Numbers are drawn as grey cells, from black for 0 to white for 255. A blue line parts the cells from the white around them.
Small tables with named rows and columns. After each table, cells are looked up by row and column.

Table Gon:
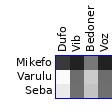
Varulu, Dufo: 250
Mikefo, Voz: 34
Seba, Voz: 111
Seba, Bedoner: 195
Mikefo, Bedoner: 120
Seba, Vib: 111
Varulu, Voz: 109
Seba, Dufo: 234
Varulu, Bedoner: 203
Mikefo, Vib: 34
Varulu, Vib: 109
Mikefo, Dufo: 57

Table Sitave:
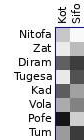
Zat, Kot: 235
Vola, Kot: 171
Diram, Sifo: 61
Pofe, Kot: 22
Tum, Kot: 155
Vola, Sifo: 130
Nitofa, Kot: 199
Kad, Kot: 93
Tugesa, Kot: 233
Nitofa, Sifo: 249
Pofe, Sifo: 207
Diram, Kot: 96
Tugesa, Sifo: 82
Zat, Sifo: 187
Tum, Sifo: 59
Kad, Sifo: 161

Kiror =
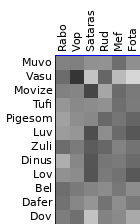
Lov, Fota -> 88
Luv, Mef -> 106
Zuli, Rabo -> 109
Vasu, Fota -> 214
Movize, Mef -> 107
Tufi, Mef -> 111
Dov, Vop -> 112
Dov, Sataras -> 194
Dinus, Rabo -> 174
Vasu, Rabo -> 108
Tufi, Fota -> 123
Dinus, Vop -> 135
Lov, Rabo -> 145
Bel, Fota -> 141
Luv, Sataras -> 78
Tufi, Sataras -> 140
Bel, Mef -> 120
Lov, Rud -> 122

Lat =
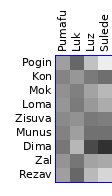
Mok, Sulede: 184
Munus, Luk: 159
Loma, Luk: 123
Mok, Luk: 128
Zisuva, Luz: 121
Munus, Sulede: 113
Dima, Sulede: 49
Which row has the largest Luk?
Dima

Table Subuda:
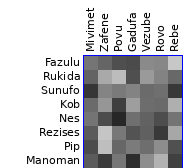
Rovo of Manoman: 178
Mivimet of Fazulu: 117
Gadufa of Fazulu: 75
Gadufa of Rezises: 83
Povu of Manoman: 118
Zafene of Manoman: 58
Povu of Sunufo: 122
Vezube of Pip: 110
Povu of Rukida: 188
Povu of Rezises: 120
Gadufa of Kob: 158
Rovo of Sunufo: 111
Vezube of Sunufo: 107
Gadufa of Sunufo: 131
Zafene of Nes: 76
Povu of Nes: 39
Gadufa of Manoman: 45
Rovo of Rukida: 131

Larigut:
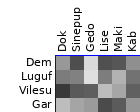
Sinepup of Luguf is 129
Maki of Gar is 91
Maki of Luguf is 178
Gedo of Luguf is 223
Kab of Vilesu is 96
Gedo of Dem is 218
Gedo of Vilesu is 94
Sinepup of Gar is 165
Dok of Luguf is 124
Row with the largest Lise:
Vilesu

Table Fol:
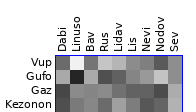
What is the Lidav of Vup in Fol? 181
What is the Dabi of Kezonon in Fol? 79
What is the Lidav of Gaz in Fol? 113
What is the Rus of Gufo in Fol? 80
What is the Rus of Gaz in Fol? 139
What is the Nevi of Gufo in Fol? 153
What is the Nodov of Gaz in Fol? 76
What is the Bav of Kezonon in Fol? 135
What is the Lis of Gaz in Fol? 98
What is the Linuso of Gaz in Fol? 139
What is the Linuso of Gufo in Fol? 37
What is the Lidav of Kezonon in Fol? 160
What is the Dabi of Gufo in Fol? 169
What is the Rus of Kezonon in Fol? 107
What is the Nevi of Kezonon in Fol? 87
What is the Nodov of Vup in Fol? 90
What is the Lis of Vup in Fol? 140

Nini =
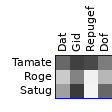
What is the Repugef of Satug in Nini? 244
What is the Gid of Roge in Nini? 131
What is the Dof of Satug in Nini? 103
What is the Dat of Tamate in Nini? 104
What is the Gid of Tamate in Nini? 64
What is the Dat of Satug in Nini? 160
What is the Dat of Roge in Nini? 202
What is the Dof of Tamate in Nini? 125
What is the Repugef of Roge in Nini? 241
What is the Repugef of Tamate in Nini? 73
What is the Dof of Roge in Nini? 183
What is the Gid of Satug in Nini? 58

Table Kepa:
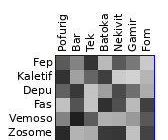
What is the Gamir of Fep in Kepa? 120
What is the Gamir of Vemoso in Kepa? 153
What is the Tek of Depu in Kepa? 195
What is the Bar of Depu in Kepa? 56
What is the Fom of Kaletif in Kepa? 181
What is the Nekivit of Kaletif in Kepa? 203
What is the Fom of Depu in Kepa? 172
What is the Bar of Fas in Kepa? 83

